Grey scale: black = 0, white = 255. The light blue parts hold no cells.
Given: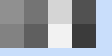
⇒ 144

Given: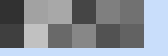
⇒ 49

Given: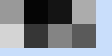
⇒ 153

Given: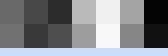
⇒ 105

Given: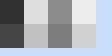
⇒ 49

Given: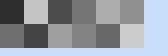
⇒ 46

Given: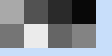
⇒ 169

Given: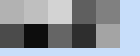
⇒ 178

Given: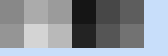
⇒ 136

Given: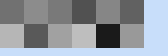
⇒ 113
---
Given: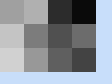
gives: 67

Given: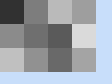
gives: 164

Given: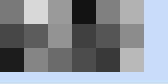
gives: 185

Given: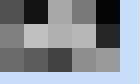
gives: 155

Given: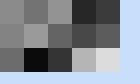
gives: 220

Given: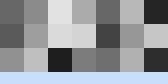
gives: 45

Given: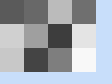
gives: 248
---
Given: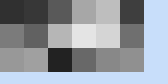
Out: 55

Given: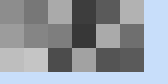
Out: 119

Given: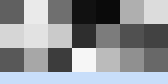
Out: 234

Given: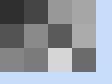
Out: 69

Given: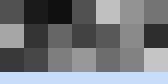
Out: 25

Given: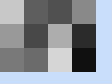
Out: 94

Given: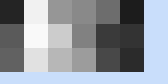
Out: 241

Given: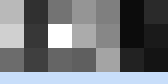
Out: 48
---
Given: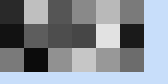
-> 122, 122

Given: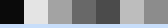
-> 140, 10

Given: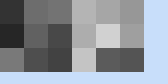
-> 151, 121

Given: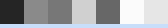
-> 230, 37

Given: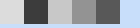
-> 88, 220

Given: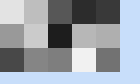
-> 57, 72

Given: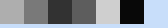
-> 8, 174

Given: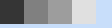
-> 224, 53
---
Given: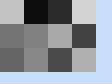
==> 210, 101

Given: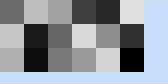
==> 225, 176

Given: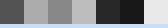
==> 232, 83

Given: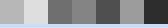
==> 45, 184

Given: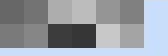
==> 127, 121

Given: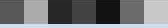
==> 200, 88

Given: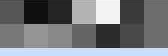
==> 108, 120
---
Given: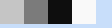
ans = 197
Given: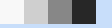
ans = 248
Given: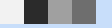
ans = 242
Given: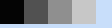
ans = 4
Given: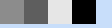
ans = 140
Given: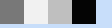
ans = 120
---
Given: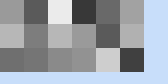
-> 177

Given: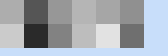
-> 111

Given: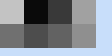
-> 143

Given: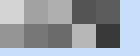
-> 57

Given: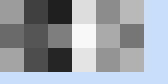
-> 118

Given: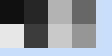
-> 150

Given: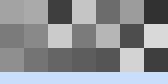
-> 217

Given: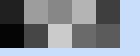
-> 91
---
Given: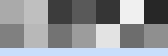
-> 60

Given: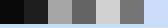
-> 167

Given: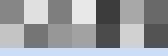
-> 127

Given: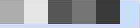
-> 86

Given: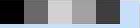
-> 208

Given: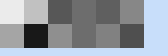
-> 87
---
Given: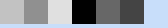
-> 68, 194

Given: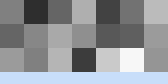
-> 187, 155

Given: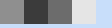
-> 229, 143

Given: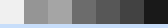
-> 25, 240

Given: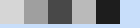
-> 29, 214

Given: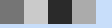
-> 171, 117

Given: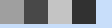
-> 49, 159

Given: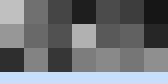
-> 22, 46
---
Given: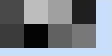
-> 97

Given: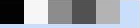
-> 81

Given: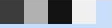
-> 19

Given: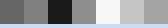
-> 197

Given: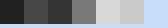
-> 216

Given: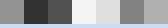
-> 131

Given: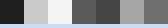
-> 166
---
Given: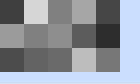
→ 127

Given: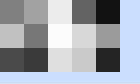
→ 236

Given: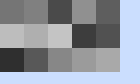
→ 73

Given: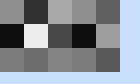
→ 170

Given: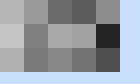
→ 107

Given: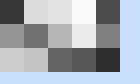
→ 227
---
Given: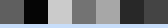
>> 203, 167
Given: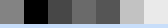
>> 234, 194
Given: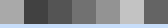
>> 195, 169
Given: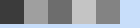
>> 196, 159
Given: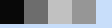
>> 193, 150
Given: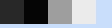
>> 235, 158
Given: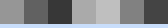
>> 191, 170
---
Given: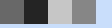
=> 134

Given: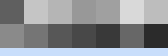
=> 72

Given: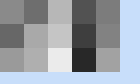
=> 82

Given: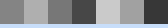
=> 119

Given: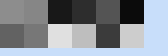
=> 45

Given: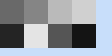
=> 85

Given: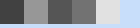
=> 114

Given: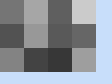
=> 82
